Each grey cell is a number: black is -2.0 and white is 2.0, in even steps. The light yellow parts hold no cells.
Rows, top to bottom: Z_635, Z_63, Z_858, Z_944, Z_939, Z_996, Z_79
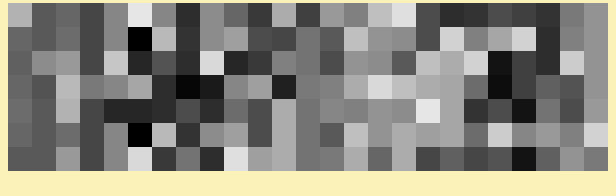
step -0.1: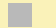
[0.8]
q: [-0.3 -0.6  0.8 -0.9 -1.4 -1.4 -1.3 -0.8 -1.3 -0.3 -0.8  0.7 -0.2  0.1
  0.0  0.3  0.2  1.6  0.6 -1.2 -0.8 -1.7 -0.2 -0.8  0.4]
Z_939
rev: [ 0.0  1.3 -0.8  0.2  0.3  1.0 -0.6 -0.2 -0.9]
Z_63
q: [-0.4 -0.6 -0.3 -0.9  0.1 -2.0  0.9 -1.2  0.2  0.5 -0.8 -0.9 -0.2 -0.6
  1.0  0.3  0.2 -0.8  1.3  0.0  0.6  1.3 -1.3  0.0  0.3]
Z_63
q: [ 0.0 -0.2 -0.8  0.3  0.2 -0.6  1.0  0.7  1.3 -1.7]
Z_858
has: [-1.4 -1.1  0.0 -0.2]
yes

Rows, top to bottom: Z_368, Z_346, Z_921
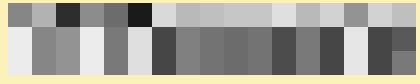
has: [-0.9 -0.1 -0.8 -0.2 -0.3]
no
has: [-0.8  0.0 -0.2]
no

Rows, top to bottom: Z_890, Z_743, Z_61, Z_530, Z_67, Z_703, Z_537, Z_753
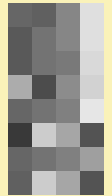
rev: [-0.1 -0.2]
Z_61
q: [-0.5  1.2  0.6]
Z_753
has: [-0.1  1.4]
yes
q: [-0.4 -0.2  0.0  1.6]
Z_67

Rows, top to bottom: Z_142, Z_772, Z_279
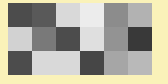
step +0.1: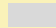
[1.5 1.5]
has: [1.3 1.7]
no
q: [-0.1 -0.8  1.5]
Z_772
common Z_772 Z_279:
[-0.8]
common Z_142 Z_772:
[-0.8]
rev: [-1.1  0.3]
Z_772

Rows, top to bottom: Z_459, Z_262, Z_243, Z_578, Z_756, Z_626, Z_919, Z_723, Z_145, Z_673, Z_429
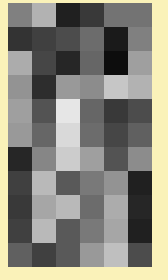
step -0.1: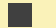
[-1.1]
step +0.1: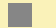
[0.2]
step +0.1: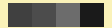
[-0.9 -0.7 -0.2 -1.5]
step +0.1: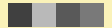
[-0.9  1.0 -0.5  0.0]
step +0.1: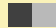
[-0.9  1.0]
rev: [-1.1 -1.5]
Z_459

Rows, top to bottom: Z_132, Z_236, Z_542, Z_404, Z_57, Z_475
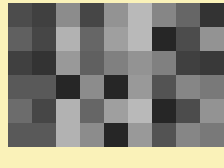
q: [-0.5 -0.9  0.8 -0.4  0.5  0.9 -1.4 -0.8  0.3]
Z_236
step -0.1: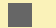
[-0.5]
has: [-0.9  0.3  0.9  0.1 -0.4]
yes

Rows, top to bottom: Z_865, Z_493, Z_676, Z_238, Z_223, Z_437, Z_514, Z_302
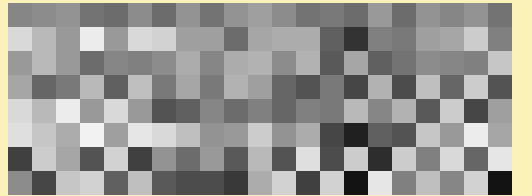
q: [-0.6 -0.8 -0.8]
Z_302
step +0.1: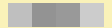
[1.1 0.4 0.5 1.3]
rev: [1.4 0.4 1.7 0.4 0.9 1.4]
Z_493

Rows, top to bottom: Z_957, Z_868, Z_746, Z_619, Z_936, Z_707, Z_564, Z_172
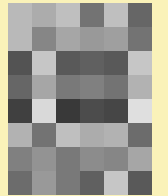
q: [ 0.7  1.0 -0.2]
Z_957
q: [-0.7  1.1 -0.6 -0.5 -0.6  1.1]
Z_746
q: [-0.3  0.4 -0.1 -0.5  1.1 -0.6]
Z_172
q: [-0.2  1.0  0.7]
Z_707
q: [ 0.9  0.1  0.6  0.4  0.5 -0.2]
Z_868
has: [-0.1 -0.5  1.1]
yes

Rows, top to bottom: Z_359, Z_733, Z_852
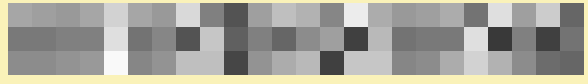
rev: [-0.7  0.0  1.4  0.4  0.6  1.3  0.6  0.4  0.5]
Z_359
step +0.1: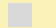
[1.5]
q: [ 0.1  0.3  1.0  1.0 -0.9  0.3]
Z_852
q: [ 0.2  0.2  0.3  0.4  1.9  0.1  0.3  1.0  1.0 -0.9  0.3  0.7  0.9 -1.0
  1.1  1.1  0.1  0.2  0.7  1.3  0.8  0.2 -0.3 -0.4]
Z_852
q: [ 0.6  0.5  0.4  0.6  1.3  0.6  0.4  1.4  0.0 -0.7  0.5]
Z_359
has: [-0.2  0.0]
no

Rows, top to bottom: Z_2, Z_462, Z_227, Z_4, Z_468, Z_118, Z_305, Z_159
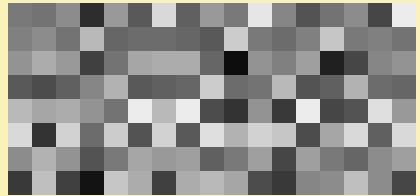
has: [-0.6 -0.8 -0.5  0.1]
yes
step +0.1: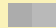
[0.8 1.0]
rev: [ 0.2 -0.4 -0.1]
Z_305

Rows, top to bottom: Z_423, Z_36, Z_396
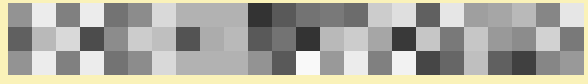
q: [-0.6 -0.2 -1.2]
Z_36
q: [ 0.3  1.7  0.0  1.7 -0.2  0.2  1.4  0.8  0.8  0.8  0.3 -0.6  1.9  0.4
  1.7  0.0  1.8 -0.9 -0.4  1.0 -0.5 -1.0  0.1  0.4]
Z_396

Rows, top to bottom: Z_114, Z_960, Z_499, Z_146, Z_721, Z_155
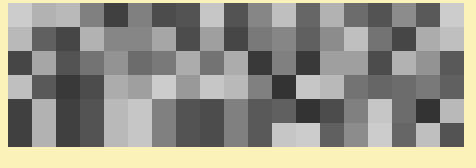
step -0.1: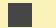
[-1.0]
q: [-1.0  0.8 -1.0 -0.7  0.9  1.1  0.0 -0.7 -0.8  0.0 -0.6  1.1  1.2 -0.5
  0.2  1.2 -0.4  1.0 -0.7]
Z_155
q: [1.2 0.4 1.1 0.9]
Z_146
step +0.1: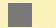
[0.0]
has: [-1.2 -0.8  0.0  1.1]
yes
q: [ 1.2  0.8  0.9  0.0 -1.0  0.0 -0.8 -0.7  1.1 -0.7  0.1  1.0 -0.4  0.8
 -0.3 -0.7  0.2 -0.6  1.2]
Z_114

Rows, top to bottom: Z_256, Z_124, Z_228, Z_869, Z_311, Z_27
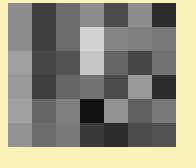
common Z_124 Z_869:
[-1.0]
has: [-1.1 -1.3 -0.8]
yes

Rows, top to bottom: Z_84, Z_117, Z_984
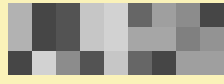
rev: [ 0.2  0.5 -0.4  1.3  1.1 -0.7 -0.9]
Z_84
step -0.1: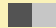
[-0.8  1.0]
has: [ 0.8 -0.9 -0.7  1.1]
yes
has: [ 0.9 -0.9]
no
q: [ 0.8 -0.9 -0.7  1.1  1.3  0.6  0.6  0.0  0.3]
Z_117

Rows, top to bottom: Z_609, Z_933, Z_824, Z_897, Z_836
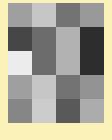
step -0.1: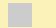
[1.1]
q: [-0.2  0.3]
Z_897
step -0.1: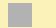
[0.7]

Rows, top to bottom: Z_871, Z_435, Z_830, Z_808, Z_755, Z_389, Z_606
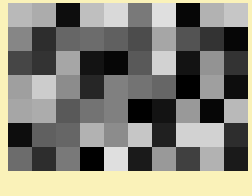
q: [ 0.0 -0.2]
Z_808
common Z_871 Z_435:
[-1.9]
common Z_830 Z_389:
[1.3]
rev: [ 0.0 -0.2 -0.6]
Z_755
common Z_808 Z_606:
[-2.0]
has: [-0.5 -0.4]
yes

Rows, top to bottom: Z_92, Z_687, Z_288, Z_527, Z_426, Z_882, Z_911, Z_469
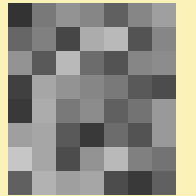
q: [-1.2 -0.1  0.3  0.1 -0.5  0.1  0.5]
Z_92
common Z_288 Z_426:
[0.2]
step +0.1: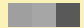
[ 0.6  0.7 -0.5]
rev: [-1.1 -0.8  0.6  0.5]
Z_469

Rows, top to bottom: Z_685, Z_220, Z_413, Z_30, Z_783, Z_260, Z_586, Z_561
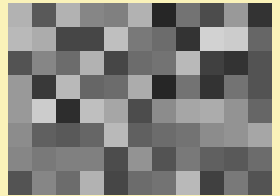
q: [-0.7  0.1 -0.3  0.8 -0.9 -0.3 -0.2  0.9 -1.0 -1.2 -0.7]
Z_413
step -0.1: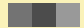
[-0.3 -0.9  0.3]
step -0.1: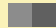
[ 0.1 -0.6]

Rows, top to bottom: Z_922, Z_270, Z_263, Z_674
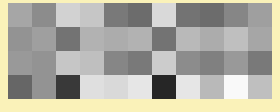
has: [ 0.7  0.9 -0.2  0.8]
no
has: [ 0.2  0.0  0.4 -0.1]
yes
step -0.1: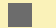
[-0.4]
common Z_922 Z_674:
[1.4]
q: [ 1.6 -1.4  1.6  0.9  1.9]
Z_674

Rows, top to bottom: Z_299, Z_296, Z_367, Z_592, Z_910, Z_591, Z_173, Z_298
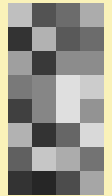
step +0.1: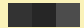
[-1.1 -1.3 -0.7]
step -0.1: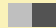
[ 0.9 -0.8]
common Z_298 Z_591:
[-1.2]
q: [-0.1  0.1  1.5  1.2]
Z_592

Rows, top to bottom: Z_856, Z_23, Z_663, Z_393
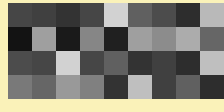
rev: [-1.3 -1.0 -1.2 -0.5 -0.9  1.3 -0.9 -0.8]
Z_663
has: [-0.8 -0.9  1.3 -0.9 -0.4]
no
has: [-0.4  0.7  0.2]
no
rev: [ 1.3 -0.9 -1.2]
Z_856
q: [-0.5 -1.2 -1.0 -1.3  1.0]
Z_663
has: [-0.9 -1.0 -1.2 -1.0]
no
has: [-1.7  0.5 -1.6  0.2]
no

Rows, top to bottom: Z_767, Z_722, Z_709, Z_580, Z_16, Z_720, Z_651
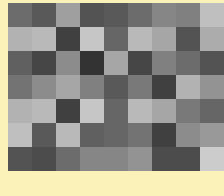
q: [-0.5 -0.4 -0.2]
Z_720
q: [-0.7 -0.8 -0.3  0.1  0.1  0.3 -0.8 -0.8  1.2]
Z_651
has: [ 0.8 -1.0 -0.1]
no
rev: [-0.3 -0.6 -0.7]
Z_767

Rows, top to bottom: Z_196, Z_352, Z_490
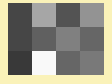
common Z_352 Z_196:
[-0.9]
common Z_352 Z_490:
[-0.4]
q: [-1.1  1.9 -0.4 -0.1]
Z_490

